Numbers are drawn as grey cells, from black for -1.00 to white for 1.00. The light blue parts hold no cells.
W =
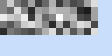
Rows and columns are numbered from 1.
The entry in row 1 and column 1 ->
0.06
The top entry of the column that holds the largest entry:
-0.53
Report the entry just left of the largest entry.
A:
0.06
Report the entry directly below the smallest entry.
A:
-0.53
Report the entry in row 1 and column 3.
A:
-0.06
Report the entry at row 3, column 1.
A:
0.84
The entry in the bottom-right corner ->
0.73
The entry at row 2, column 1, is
0.06
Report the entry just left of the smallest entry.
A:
-0.66
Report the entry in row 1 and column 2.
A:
0.60
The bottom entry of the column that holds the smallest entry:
-0.53
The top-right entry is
0.73
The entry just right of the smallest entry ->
0.27
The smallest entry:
-0.78
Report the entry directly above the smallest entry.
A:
0.27
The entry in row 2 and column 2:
-0.19

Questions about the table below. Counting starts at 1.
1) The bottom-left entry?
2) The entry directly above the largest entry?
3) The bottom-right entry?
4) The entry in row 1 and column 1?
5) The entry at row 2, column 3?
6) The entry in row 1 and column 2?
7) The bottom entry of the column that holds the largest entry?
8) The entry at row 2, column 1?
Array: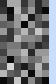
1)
-0.92
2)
-0.92
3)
-0.92
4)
-0.68
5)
0.43
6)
0.32
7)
-0.68
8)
-0.58

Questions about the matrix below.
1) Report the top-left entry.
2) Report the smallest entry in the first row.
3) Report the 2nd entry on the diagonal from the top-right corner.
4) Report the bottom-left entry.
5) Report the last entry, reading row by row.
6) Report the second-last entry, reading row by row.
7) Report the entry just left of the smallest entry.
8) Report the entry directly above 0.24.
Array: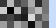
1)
-0.57
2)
-0.67
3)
0.46
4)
0.24
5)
-0.34
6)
0.14
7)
0.59
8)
-0.57

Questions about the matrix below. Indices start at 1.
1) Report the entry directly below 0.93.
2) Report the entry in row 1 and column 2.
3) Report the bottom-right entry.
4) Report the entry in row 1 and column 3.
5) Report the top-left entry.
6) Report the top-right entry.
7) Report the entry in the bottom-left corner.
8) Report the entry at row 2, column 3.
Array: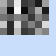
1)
0.02
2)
-0.23
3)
0.02
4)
0.81
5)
0.35
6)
0.24
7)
-0.10
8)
0.93

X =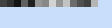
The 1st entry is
-0.49
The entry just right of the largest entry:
0.17
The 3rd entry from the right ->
-0.37
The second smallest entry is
-0.75

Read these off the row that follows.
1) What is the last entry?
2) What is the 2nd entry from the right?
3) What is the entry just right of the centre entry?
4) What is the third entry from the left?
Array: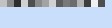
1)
-0.39
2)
0.88
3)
-0.27
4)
-0.64

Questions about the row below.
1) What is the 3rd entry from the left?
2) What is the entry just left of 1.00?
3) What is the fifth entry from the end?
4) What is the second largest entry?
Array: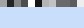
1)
0.04
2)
-0.40
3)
0.52
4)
0.87
